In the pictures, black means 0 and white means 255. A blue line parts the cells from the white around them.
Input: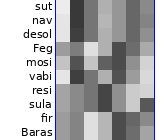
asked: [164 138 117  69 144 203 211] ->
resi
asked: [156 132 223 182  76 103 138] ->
fir

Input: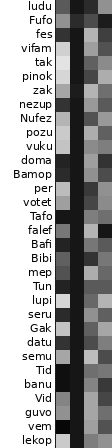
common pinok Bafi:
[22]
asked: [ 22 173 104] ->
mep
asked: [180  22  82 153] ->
Nufez
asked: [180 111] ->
zak
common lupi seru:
[22]
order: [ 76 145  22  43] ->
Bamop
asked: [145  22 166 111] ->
guvo

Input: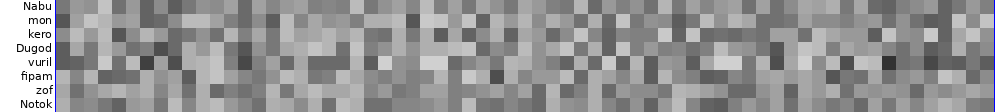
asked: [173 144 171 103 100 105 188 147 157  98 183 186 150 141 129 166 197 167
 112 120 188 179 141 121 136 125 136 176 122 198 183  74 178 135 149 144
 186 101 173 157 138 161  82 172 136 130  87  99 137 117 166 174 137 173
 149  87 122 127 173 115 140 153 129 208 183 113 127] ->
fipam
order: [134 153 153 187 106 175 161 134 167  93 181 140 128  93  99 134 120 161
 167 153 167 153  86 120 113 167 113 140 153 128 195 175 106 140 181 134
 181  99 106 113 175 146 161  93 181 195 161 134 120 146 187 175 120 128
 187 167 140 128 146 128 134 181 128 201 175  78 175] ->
fipam
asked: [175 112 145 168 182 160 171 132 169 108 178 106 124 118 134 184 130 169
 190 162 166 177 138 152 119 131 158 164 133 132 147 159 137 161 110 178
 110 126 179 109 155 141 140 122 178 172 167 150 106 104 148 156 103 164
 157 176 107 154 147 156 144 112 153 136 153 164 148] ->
zof
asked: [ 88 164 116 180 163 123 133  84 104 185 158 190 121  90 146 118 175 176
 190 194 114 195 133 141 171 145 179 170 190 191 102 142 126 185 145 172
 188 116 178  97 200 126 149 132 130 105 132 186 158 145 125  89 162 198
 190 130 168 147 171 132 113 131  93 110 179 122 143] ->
Dugod

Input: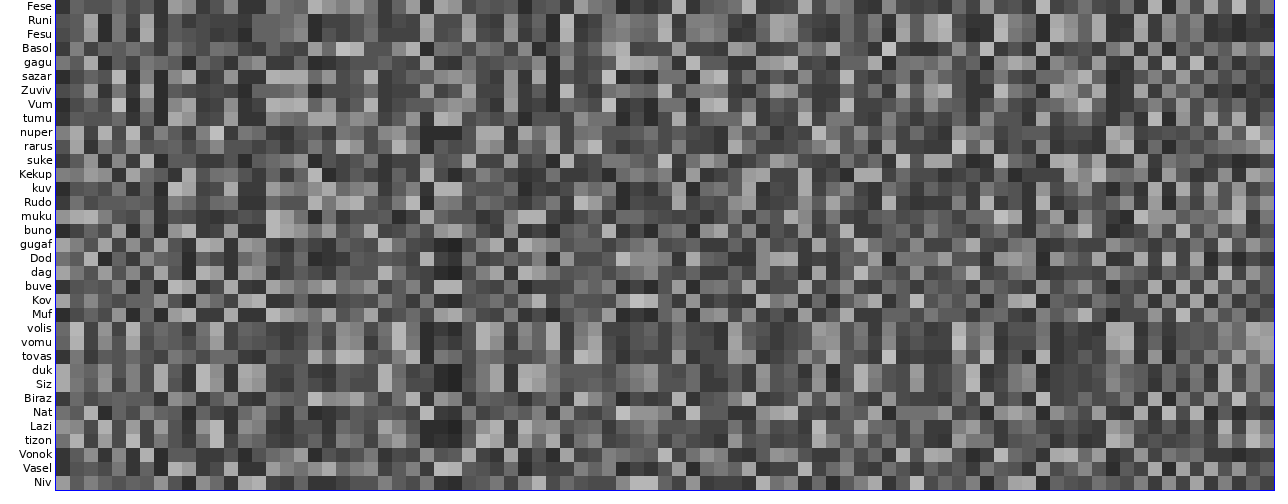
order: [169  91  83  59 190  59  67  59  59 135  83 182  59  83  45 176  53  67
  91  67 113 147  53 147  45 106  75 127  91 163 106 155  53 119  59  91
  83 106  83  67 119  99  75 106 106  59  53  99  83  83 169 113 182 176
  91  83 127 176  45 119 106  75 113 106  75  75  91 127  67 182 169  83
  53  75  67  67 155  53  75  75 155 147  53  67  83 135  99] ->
tovas
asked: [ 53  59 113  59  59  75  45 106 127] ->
Kekup
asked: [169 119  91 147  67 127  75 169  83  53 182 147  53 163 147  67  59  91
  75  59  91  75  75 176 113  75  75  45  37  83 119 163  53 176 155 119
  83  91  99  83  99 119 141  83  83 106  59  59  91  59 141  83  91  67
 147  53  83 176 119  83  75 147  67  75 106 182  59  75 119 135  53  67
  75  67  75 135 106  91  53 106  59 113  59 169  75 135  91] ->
Siz
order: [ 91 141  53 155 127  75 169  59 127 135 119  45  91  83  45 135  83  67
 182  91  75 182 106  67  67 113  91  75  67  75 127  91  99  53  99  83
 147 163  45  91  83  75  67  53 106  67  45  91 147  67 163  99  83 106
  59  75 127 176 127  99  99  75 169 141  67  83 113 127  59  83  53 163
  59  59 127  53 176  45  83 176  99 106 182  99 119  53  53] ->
Niv
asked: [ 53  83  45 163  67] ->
Vonok
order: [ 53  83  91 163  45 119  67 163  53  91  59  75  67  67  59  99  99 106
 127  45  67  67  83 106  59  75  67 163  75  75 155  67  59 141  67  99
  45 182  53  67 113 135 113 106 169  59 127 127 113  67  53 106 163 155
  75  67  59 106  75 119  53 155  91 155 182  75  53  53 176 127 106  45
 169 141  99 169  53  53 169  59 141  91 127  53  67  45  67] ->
Runi

